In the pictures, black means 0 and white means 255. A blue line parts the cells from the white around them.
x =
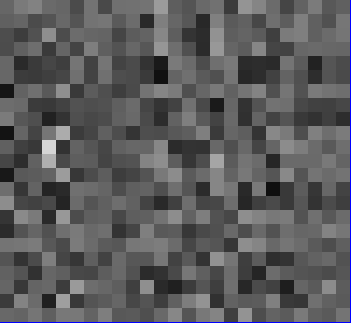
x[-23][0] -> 102
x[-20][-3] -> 106
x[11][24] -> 100
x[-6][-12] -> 70
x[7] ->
[109, 106, 59, 57, 66, 82, 78, 81, 95, 107, 69, 52, 66, 113, 73, 26, 102, 50, 83, 114, 111, 72, 65, 64, 71]
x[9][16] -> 102
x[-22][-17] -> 90
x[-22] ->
[96, 101, 75, 84, 104, 84, 115, 118, 90, 108, 41, 127, 102, 87, 40, 128, 90, 97, 71, 111, 93, 127, 96, 81, 118]
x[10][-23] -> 56
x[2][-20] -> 108
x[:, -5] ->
[69, 93, 123, 66, 116, 99, 117, 111, 84, 122, 140, 106, 137, 57, 57, 123, 110, 117, 51, 91, 30, 57, 91]
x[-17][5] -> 57
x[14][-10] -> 71
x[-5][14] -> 51
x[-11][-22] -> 99
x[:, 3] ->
[106, 84, 142, 58, 70, 63, 89, 57, 33, 118, 213, 175, 99, 36, 73, 42, 81, 88, 127, 102, 104, 32, 95]
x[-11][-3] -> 116
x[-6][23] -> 77
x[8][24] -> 45
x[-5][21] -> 87
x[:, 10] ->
[115, 41, 99, 87, 51, 58, 115, 69, 74, 78, 102, 132, 84, 99, 67, 96, 127, 121, 87, 43, 143, 84, 79]
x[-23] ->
[102, 122, 130, 106, 102, 75, 115, 73, 112, 113, 115, 155, 94, 84, 105, 113, 59, 148, 133, 107, 69, 98, 123, 88, 96]
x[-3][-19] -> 109
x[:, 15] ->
[113, 128, 146, 152, 111, 80, 121, 26, 67, 58, 104, 165, 134, 134, 71, 82, 80, 85, 146, 71, 62, 49, 132]
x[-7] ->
[43, 83, 101, 81, 111, 122, 105, 111, 51, 69, 127, 89, 92, 55, 73, 80, 105, 77, 105, 82, 110, 102, 104, 131, 118]
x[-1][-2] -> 90
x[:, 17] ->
[148, 97, 100, 92, 43, 39, 116, 50, 48, 94, 104, 116, 120, 41, 38, 142, 77, 142, 62, 61, 39, 90, 147]
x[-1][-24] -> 100
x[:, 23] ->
[88, 81, 107, 103, 85, 84, 115, 64, 63, 110, 89, 121, 107, 103, 75, 88, 131, 77, 105, 75, 140, 97, 90]
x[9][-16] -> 52
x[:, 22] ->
[123, 96, 96, 106, 34, 45, 122, 65, 50, 128, 107, 106, 116, 54, 51, 112, 104, 90, 98, 81, 90, 112, 96]

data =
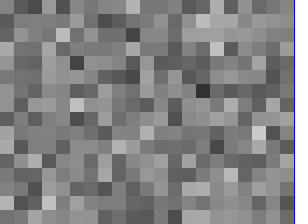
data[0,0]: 132
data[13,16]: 153
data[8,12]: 80
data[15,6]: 146
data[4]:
[149, 104, 99, 157, 143, 68, 144, 142, 132, 89, 150, 91, 94, 102, 92, 121, 131, 116, 164, 93, 106]
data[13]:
[130, 120, 81, 156, 144, 100, 106, 85, 126, 96, 121, 148, 108, 169, 173, 138, 153, 130, 158, 147, 116]
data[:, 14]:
[101, 188, 159, 108, 92, 102, 49, 149, 143, 119, 125, 106, 124, 173, 115, 168]
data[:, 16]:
[95, 166, 149, 91, 131, 150, 91, 173, 149, 124, 123, 105, 184, 153, 143, 150]
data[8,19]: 149
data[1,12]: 105
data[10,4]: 97
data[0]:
[132, 90, 75, 153, 81, 134, 119, 133, 135, 178, 119, 119, 128, 89, 101, 174, 95, 145, 105, 118, 133]
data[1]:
[91, 125, 127, 126, 122, 155, 113, 78, 93, 115, 123, 144, 105, 144, 188, 166, 166, 136, 152, 146, 141]
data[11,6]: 107
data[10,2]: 127
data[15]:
[115, 122, 163, 141, 134, 147, 146, 96, 111, 91, 89, 121, 78, 167, 168, 146, 150, 145, 125, 144, 108]
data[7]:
[146, 95, 151, 155, 134, 191, 144, 148, 119, 106, 93, 135, 93, 143, 149, 122, 173, 125, 96, 166, 99]
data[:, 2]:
[75, 127, 128, 113, 99, 112, 100, 151, 94, 129, 127, 174, 101, 81, 97, 163]
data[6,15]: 106
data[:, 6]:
[119, 113, 146, 122, 144, 133, 104, 144, 103, 111, 139, 107, 115, 106, 130, 146]
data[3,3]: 165
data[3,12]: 90
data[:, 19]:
[118, 146, 130, 110, 93, 83, 97, 166, 149, 82, 121, 124, 147, 147, 134, 144]
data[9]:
[162, 120, 129, 130, 121, 128, 111, 91, 132, 130, 176, 128, 130, 117, 119, 98, 124, 120, 202, 82, 132]
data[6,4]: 133
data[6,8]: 127
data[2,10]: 134
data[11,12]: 103
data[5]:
[121, 114, 112, 155, 145, 149, 133, 98, 87, 73, 161, 111, 149, 88, 102, 141, 150, 137, 135, 83, 113]
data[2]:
[100, 147, 128, 118, 186, 113, 146, 111, 112, 68, 134, 136, 109, 158, 159, 159, 149, 151, 143, 130, 128]
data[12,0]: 122

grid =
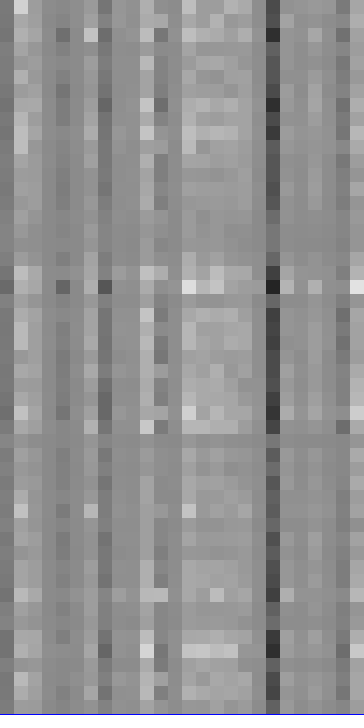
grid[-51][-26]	121
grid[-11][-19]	120
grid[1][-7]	80
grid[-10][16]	163
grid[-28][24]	122
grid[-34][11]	135
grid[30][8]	144
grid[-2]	[121, 172, 159, 140, 129, 139, 166, 115, 144, 145, 184, 127, 142, 177, 169, 164, 166, 161, 143, 69, 149, 144, 155, 144, 118, 166]
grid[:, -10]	[178, 152, 160, 152, 160, 160, 149, 175, 163, 178, 163, 160, 152, 155, 152, 149, 143, 146, 149, 169, 163, 152, 175, 166, 172, 155, 152, 160, 166, 166, 175, 143, 152, 143, 155, 160, 155, 152, 155, 149, 160, 163, 160, 152, 152, 166, 193, 160, 163, 166, 149]
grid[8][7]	115
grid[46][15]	188
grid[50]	[124, 156, 155, 138, 133, 140, 146, 130, 145, 143, 163, 148, 141, 151, 150, 161, 149, 155, 140, 97, 153, 141, 147, 140, 134, 157]
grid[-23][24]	129
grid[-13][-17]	143
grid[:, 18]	[142, 142, 147, 141, 142, 141, 143, 147, 143, 145, 143, 142, 140, 143, 141, 139, 139, 139, 143, 143, 155, 139, 143, 143, 143, 143, 143, 146, 147, 149, 144, 139, 143, 141, 143, 141, 143, 139, 143, 141, 143, 143, 143, 140, 140, 145, 149, 142, 141, 143, 140]
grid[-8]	[127, 160, 151, 138, 129, 139, 157, 128, 142, 143, 163, 135, 140, 155, 150, 151, 152, 155, 140, 97, 144, 141, 149, 141, 127, 149]
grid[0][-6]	146
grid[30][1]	168
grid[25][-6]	149
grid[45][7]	115
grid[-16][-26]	127
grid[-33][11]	143
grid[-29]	[121, 172, 163, 141, 137, 140, 163, 117, 145, 145, 196, 123, 142, 168, 176, 171, 175, 159, 143, 64, 149, 145, 151, 144, 111, 166]
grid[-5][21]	147
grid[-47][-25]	152
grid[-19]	[124, 160, 151, 138, 127, 139, 154, 120, 143, 141, 155, 143, 141, 168, 153, 161, 152, 150, 143, 92, 153, 142, 151, 141, 136, 170]
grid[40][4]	133
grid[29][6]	160
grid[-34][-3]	138
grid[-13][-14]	141
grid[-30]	[129, 160, 149, 138, 131, 138, 152, 128, 141, 141, 159, 131, 139, 155, 147, 147, 152, 153, 139, 103, 141, 141, 149, 141, 127, 149]
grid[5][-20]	152
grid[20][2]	167
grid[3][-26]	126
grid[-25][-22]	125
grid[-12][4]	125

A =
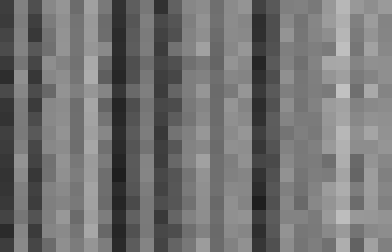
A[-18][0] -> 62
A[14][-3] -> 108
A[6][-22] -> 150
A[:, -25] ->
[136, 124, 115, 112, 142, 135, 104, 136, 137, 132, 136, 113, 114, 130, 127, 128, 133, 107]
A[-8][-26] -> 71
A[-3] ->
[68, 118, 83, 128, 152, 107, 157, 125, 47, 97, 122, 57, 101, 130, 142, 110, 144, 147, 61, 92, 131, 131, 123, 154, 189, 152, 151, 147]
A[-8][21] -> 121
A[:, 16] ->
[139, 140, 139, 136, 148, 135, 122, 149, 144, 139, 144, 127, 129, 137, 144, 144, 139, 130]
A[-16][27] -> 133
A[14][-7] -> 105
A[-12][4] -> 147
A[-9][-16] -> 115
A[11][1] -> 147
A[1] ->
[59, 125, 63, 124, 144, 116, 153, 108, 48, 86, 127, 73, 85, 127, 147, 113, 140, 134, 46, 79, 136, 116, 134, 156, 175, 128, 156, 132]
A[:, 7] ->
[121, 108, 109, 138, 106, 94, 133, 100, 116, 135, 112, 123, 110, 110, 107, 125, 103, 125]
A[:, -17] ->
[49, 73, 66, 60, 70, 63, 60, 72, 66, 56, 63, 61, 72, 67, 78, 57, 72, 68]
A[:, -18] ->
[119, 127, 123, 125, 109, 120, 127, 117, 121, 125, 115, 132, 133, 125, 121, 122, 121, 132]
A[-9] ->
[64, 122, 89, 132, 147, 111, 159, 135, 46, 91, 125, 56, 115, 129, 151, 111, 139, 150, 64, 92, 116, 127, 121, 148, 183, 144, 165, 146]
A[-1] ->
[61, 137, 70, 107, 143, 124, 149, 125, 42, 92, 132, 68, 100, 120, 156, 107, 130, 145, 54, 80, 141, 117, 126, 113, 174, 98, 161, 128]
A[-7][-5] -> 111
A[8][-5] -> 151
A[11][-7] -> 122
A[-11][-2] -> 137
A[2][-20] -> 43
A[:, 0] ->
[62, 59, 69, 76, 58, 45, 74, 54, 51, 64, 60, 55, 51, 53, 57, 68, 43, 61]
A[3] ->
[76, 131, 88, 112, 148, 117, 150, 138, 45, 93, 125, 60, 114, 133, 161, 104, 136, 151, 60, 82, 127, 121, 127, 122, 191, 118, 162, 136]
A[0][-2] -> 142

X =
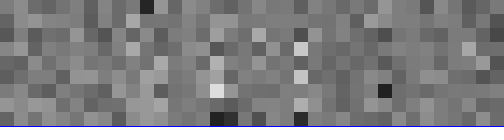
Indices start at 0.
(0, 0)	125
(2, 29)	123
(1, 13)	131
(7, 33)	135
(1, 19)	126
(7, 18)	131
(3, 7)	104
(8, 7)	136
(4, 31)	103
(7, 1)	138
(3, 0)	134
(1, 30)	117
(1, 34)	120
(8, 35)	108
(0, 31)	137
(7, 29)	127
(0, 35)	121
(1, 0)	100
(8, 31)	125
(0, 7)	132
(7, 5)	131
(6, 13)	119
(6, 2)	106
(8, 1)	140
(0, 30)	85
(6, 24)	100
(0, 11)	149
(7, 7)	111
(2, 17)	110
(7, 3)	147
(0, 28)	126
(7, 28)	110
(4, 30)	126
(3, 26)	104
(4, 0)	103
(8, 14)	125
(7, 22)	144
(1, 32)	125
